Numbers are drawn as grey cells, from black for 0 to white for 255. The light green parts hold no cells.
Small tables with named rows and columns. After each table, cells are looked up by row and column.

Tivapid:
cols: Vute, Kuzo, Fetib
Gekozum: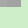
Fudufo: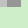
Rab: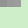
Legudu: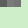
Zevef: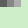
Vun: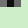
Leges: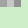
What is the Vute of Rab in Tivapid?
146
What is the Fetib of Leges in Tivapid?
146
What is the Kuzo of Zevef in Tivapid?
135
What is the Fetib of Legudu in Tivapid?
116
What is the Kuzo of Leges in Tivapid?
198
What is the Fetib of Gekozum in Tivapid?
162
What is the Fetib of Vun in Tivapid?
103
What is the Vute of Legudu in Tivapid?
93
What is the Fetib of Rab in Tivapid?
157
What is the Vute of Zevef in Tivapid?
93
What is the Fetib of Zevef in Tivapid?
173
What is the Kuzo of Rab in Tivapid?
154
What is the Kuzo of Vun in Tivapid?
15
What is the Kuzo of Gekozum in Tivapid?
163
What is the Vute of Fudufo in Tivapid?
193
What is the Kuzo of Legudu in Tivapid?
123
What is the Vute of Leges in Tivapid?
163
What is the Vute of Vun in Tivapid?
114
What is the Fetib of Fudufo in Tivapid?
151
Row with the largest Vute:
Fudufo

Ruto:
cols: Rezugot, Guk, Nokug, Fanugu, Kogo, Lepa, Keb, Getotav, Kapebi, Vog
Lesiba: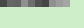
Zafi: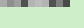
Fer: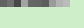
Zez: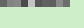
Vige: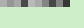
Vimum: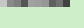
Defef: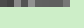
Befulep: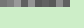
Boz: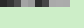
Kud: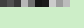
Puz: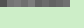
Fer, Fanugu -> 163
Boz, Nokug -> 78
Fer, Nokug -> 72
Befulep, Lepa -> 89
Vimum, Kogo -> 161
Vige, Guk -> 150
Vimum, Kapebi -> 113
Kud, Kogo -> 112
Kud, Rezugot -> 64

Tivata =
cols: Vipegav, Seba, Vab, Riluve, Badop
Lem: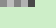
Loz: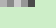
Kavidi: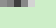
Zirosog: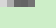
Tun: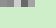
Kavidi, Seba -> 128
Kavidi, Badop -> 211
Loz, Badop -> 74
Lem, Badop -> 72
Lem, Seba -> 189
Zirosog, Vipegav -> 215
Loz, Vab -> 203
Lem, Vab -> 131
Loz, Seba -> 137
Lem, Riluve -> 177
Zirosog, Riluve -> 100
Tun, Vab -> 206
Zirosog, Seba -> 172
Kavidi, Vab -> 63
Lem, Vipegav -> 140
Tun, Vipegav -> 144
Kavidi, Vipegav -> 143
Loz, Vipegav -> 178
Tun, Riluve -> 104

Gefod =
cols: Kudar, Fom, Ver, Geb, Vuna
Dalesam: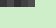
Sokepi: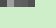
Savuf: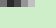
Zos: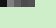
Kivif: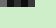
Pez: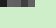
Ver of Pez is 97
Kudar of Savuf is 117
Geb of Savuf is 149
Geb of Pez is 64
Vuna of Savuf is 193
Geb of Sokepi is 94
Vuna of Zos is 82
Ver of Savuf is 74
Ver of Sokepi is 97
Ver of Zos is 96
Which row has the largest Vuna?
Savuf

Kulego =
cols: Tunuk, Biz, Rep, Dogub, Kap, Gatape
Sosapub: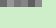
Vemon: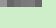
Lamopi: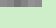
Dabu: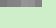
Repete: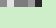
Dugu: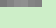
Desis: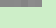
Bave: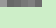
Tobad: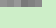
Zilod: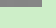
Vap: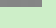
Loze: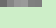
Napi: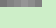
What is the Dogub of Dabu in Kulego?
149
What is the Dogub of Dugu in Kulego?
144
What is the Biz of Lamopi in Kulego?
136
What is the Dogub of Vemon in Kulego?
122
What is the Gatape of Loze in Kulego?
126
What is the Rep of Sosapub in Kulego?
120
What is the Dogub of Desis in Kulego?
132
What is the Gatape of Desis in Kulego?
138
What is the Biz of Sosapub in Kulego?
150
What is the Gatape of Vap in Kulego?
134
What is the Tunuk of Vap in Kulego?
134
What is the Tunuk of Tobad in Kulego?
147
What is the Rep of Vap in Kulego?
133
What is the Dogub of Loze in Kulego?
154
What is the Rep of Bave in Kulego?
109
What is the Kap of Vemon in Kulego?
124
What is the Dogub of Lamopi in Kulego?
131
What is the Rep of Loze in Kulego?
151
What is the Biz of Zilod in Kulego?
134
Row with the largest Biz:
Repete

